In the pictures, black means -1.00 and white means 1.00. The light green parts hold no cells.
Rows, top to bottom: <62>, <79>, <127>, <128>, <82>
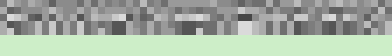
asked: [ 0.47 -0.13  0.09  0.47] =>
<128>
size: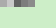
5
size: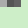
3
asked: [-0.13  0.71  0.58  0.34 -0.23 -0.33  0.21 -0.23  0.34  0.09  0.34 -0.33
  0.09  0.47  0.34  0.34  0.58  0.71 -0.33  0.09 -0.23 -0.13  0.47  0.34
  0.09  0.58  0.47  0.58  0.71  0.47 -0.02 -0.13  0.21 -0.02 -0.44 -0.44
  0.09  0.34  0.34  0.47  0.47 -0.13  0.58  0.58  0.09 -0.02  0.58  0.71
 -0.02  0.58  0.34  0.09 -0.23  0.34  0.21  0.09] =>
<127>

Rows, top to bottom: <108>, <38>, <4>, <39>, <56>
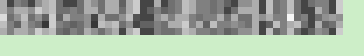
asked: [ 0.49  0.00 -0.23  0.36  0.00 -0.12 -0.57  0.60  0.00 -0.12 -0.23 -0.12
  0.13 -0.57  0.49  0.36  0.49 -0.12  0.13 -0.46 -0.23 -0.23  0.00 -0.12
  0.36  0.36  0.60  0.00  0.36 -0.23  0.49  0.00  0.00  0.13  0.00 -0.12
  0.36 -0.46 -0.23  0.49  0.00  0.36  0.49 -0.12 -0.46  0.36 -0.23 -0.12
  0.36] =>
<39>
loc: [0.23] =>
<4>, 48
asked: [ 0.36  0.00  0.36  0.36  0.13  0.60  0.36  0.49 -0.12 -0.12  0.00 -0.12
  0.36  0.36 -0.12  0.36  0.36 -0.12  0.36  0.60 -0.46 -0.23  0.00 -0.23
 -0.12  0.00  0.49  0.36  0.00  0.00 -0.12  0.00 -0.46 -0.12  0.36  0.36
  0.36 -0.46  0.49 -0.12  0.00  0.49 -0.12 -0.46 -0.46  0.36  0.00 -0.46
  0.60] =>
<38>
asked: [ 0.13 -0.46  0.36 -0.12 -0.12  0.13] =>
<4>
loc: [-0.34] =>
<4>, 20
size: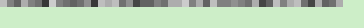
49

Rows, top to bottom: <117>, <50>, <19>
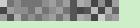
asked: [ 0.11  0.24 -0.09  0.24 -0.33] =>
<19>
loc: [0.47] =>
<50>, 14
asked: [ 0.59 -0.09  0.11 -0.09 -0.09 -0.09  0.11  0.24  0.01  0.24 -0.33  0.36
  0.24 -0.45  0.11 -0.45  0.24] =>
<117>
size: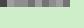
10
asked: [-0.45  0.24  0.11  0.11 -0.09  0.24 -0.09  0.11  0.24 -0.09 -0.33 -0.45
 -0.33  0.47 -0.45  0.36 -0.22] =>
<50>
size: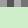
4
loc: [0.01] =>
<117>, 9

